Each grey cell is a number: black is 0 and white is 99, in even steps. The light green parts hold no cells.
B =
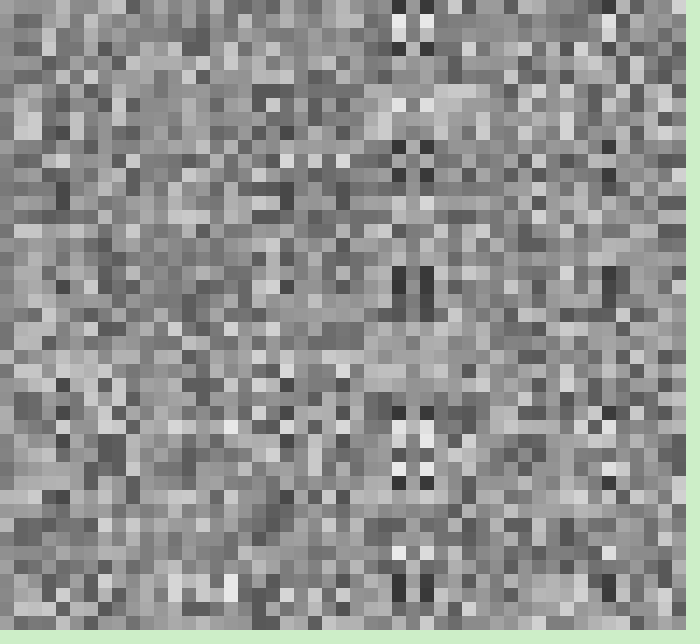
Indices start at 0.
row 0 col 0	62
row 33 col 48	36
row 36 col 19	36
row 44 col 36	57
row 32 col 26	58
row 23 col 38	34
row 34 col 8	59
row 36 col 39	63
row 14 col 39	60
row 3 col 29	71
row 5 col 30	63
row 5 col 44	36
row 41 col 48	59
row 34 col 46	53
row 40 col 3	58
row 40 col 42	44
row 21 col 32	61
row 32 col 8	36
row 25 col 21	62
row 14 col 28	77
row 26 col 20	84
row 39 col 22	44
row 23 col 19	81
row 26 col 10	52
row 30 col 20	84
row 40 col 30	41
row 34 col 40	70
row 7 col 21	65
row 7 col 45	36
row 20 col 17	40
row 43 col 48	36
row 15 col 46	50
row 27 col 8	78
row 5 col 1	42
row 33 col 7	43
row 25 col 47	34
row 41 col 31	54
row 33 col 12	45
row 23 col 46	67

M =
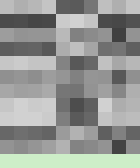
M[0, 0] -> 73
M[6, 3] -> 66
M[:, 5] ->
[35, 81, 50, 74, 34, 50, 45, 30, 35, 69, 51]
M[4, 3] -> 76
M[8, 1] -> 81
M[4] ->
[77, 79, 76, 76, 51, 34, 40, 75, 65, 71]
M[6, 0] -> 65
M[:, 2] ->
[71, 27, 58, 39, 76, 55, 63, 79, 81, 41, 58]
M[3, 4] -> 67
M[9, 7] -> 37
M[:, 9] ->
[76, 32, 57, 37, 71, 56, 68, 70, 73, 39, 55]
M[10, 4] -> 69
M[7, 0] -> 77
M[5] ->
[56, 58, 55, 61, 58, 50, 58, 57, 34, 56]
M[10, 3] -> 62
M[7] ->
[77, 81, 79, 80, 43, 30, 37, 81, 67, 70]
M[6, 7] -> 62
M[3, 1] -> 38
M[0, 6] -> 46
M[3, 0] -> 36
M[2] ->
[61, 57, 58, 58, 72, 50, 54, 57, 25, 57]
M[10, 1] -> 54
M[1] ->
[29, 30, 27, 28, 79, 81, 76, 29, 28, 32]

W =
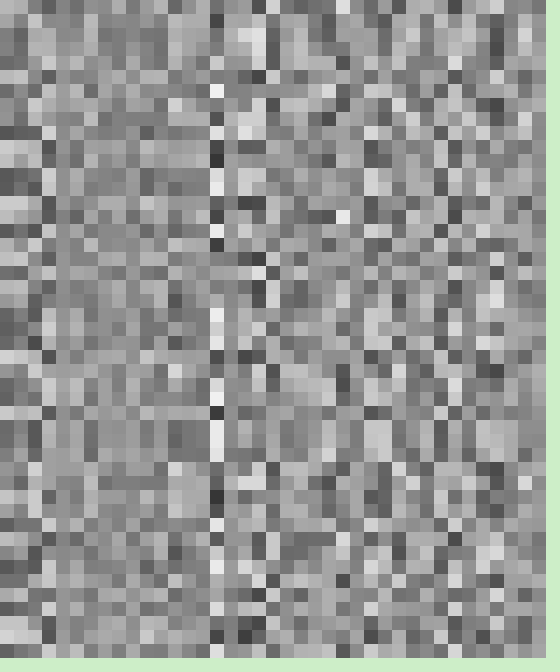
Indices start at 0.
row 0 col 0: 71
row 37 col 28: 60
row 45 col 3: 33
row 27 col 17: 54
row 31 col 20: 46
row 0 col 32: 29
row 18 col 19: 77
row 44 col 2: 57
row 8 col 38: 54
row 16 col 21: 58
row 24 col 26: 76
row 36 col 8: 51
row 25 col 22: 61
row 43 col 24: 46
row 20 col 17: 44
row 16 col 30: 69
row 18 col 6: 51
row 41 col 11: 43
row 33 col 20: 72
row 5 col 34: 55
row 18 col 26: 42
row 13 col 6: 48
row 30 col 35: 69
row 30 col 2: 34
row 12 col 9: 60
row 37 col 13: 51
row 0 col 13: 56
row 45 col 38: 62
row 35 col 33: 63
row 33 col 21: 73
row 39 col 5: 55
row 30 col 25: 48
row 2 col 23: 37
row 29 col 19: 61
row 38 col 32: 29
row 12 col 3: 80
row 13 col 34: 80
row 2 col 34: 61
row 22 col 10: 45
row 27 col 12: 66
